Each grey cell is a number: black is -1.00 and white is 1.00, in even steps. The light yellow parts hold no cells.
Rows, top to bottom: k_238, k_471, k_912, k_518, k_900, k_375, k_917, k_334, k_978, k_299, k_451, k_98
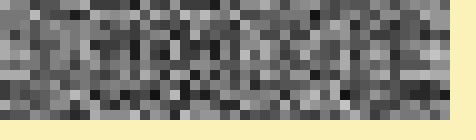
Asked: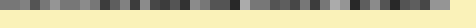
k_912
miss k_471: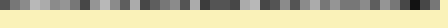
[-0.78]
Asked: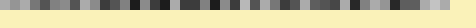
k_375
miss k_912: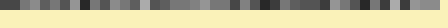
[-0.61]
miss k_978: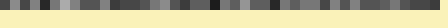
[-0.16]
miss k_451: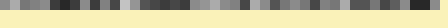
[0.26]

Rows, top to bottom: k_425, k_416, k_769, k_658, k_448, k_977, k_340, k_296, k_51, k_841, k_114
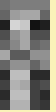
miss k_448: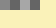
[-0.11]
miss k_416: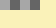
[0.23]
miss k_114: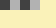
[-0.58]

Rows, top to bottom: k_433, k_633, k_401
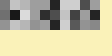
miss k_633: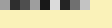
[-0.48]
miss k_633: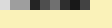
[0.53]
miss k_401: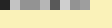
[0.07]

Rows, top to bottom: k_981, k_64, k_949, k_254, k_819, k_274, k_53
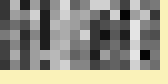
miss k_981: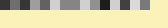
[0.44]
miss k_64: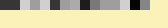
[0.53]
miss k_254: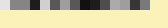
[-0.67]
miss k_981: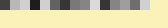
[0.14]
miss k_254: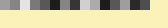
[-0.87]
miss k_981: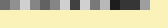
[0.71]

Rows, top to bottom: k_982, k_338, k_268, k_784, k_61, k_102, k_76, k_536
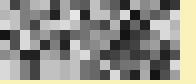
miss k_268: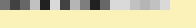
[0.60]
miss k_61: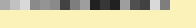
[-0.66]
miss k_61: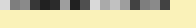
[0.16]

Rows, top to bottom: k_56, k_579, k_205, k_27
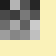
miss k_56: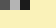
[-0.70]
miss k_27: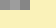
[0.50]
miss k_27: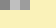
[0.13]

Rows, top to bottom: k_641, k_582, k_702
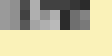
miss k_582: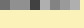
[-0.66]
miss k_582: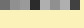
[0.03]
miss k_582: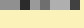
[0.03]
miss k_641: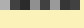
[-0.40]
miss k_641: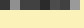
[0.37]
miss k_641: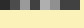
[-0.58]
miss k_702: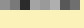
[0.46]

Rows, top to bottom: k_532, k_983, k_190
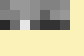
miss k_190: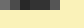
[0.80]
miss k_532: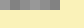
[-0.06]
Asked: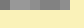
k_532
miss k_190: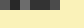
[0.80]
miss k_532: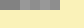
[-0.06]
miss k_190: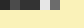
[-0.33]

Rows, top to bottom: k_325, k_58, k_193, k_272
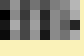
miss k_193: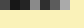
[0.25]
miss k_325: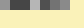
[-0.02]
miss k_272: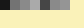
[-0.91]
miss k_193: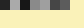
[-0.63]
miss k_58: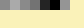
[-0.55]

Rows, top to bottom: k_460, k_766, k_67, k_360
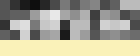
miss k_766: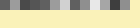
[0.38]
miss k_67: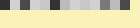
[0.74]
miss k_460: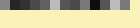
[-0.80]
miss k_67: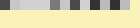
[0.74]
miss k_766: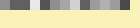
[-0.51]
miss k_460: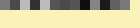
[-0.70]
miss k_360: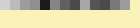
[-0.15]

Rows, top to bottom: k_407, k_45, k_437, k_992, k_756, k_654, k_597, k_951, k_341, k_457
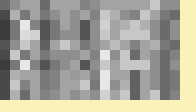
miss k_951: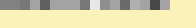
[0.20]
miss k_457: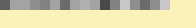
[0.64]
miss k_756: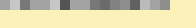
[0.38]
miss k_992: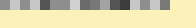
[0.72]
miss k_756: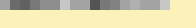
[0.47]

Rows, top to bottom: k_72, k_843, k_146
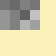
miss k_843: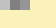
[-0.25]
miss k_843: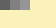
[0.51]
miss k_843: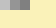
[-0.25]
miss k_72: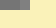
[-0.17]

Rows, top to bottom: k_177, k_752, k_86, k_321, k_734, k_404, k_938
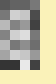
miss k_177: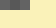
[-0.06]
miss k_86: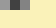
[0.45]
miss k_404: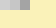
[0.20]
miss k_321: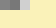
[0.73]
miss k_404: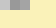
[0.63]
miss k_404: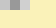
[0.29]
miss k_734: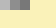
[-0.14]

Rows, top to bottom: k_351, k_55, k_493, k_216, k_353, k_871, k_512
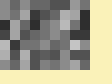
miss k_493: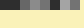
[0.45]
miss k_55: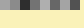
[-0.55]
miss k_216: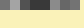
[-0.46]
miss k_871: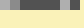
[-0.28]
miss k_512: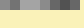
[0.00]
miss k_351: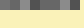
[0.19]

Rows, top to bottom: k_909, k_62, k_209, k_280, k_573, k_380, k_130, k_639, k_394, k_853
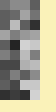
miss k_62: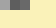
[-0.10]
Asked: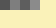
k_639
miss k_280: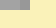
[-0.01]
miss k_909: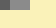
[-0.10]
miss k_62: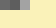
[-0.10]
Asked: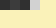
k_853
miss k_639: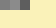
[-0.34]

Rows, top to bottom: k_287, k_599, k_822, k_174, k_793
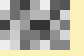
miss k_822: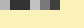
[0.23]
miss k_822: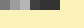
[0.51]
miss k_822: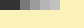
[-0.50]
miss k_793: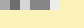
[0.76]
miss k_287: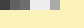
[-0.33]
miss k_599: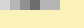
[-0.41]

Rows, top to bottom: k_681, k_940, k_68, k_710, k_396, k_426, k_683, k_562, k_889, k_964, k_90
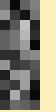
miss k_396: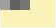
[-0.93]
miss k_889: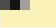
[-0.56]
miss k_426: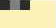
[0.09]
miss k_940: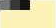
[0.17]

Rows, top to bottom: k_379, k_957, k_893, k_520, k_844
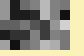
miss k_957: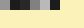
[-0.87]
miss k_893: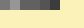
[0.64]
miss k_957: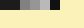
[-0.69]
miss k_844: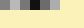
[0.26]
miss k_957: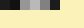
[-0.69]
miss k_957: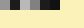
[-0.69]

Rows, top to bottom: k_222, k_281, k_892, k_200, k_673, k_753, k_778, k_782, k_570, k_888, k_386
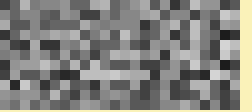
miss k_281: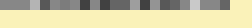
[0.33]
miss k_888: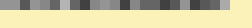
[-0.41]
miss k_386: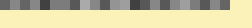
[-0.12]

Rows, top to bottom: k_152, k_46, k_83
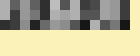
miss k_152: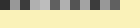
[-0.43]
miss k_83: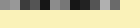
[-0.63]
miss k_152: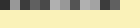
[0.48]
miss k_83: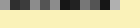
[-0.17]
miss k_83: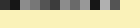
[-0.73]

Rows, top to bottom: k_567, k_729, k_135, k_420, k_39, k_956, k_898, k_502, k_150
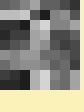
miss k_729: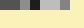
[0.57]
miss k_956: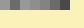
[-0.25]
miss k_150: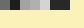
[-0.07]

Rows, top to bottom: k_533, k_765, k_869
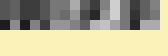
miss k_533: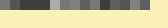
[0.62]
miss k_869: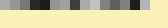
[0.09]
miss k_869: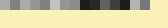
[0.26]
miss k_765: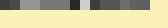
[-0.60]
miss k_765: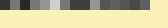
[-0.15]
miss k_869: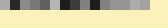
[0.52]
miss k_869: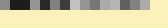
[0.26]

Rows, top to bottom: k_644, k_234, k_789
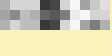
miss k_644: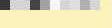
[0.58]
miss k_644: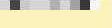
[0.75]
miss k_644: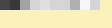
[0.58]

